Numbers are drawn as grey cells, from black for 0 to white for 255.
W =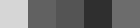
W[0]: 214
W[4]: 108
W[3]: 47

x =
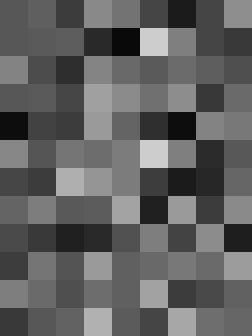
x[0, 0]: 87
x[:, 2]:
[60, 93, 46, 70, 60, 117, 175, 89, 32, 84, 79, 98]
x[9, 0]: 61
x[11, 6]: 167
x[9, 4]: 96
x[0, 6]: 27
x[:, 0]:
[87, 87, 131, 87, 13, 135, 70, 100, 74, 61, 126, 57]
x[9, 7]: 106
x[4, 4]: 100
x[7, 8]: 138
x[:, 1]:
[95, 90, 76, 90, 66, 85, 60, 125, 57, 117, 106, 87]
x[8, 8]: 30
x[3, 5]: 112
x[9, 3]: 154
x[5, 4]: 124
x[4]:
[13, 66, 60, 154, 100, 47, 13, 131, 120]
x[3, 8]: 106
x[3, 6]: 141
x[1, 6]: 127
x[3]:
[87, 90, 70, 160, 139, 112, 141, 56, 106]
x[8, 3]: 41
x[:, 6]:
[27, 127, 107, 141, 13, 127, 27, 154, 67, 120, 60, 167]

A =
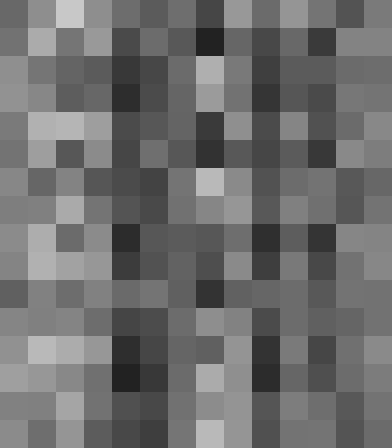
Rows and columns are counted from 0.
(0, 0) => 104
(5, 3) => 139
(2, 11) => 91
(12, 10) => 122
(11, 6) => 108
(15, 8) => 149
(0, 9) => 107
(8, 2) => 107
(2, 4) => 56
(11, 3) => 109
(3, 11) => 74
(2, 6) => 107
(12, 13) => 138
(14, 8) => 148
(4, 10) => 133
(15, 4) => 72
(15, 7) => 185
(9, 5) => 82
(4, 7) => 58
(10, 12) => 115
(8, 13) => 132
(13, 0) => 159
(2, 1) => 117
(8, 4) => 44
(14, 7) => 140
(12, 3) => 151
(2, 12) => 107
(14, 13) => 115
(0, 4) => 109
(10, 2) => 109
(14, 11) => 110
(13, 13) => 124
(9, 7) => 78
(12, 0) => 145
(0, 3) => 142
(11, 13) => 114

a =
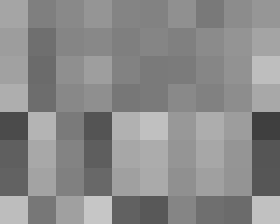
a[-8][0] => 165
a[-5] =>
[174, 109, 136, 143, 119, 122, 137, 129, 141, 168]
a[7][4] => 97
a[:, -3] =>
[121, 139, 134, 129, 173, 167, 160, 111]
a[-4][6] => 152
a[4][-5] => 192
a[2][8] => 146
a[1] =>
[157, 111, 133, 136, 127, 133, 128, 139, 148, 164]
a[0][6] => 144
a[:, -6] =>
[132, 127, 130, 119, 177, 167, 160, 97]
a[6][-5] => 170
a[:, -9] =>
[127, 111, 107, 109, 180, 168, 163, 119]
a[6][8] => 148
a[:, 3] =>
[149, 136, 158, 143, 84, 94, 104, 198]
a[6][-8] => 128
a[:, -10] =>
[165, 157, 161, 174, 75, 95, 98, 189]
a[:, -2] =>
[140, 148, 146, 141, 157, 149, 148, 107]
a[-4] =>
[75, 180, 122, 84, 177, 192, 152, 173, 157, 63]
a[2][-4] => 123

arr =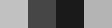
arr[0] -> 193
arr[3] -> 180
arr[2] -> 26

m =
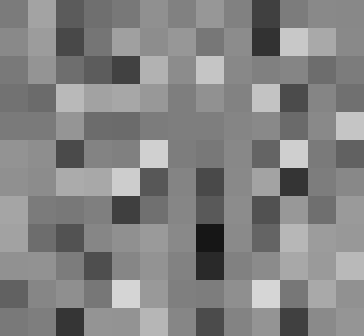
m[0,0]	123
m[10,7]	125
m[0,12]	136
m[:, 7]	[151, 119, 197, 145, 126, 120, 73, 89, 22, 41, 125, 75]
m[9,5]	147
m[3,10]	75
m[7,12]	154
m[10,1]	134
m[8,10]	183
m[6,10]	52
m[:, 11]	[137, 169, 109, 133, 137, 122, 125, 111, 156, 154, 169, 138]
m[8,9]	100
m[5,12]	97
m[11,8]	131
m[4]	[122, 122, 149, 108, 107, 124, 126, 126, 133, 137, 106, 137, 197]
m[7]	[165, 123, 120, 127, 63, 112, 134, 89, 140, 81, 152, 111, 154]
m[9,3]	78
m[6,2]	171
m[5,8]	136
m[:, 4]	[120, 160, 65, 167, 107, 128, 205, 63, 144, 134, 213, 147]
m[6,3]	168
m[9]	[145, 146, 124, 78, 134, 147, 130, 41, 129, 139, 168, 154, 185]
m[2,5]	178
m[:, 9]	[64, 50, 128, 195, 137, 100, 163, 81, 100, 139, 214, 148]
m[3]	[114, 107, 185, 162, 167, 152, 126, 145, 130, 195, 75, 133, 112]
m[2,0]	121
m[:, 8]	[129, 140, 136, 130, 133, 136, 137, 140, 138, 129, 143, 131]

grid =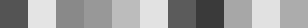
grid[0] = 84
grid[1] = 228
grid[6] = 91

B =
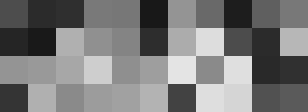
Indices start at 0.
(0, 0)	77
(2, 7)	138
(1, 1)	25
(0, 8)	29
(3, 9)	81
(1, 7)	221
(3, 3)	156
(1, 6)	172
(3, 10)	90
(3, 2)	138
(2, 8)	223

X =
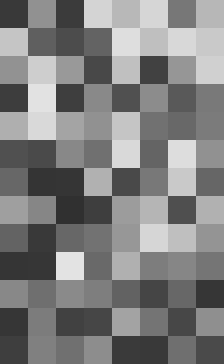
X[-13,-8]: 57
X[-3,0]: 136
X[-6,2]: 48
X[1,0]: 197
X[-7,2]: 53
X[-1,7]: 74
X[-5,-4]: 151
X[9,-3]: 125
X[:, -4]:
[184, 222, 192, 80, 197, 217, 73, 156, 151, 176, 98, 163, 58]
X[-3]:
[136, 111, 138, 126, 98, 69, 103, 54]
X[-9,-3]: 113
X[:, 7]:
[183, 201, 208, 121, 123, 145, 102, 177, 148, 117, 54, 143, 74]
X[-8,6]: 221
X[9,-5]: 105
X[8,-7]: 57
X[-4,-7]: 54
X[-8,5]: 100
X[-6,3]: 62
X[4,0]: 175
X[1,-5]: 99
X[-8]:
[80, 74, 136, 112, 217, 100, 221, 145]
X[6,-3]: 120
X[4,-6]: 164
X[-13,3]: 212
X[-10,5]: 140
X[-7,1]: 52
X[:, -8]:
[57, 197, 146, 61, 175, 80, 103, 159, 99, 53, 136, 54, 62]

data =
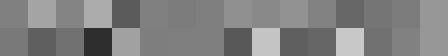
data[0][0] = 128
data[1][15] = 151
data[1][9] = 196
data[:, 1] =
[164, 95]
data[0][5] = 128
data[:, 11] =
[130, 102]
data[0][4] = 91
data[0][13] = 117
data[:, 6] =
[124, 127]

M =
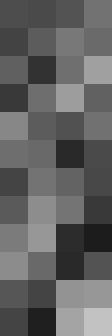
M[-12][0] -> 77
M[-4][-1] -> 28
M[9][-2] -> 41
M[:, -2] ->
[83, 120, 111, 157, 81, 41, 99, 116, 44, 41, 147, 164]
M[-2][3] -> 151
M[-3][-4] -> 140
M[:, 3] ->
[114, 106, 160, 97, 113, 74, 72, 57, 28, 83, 151, 194]
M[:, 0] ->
[77, 67, 96, 57, 135, 110, 68, 90, 123, 140, 86, 68]
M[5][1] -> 105
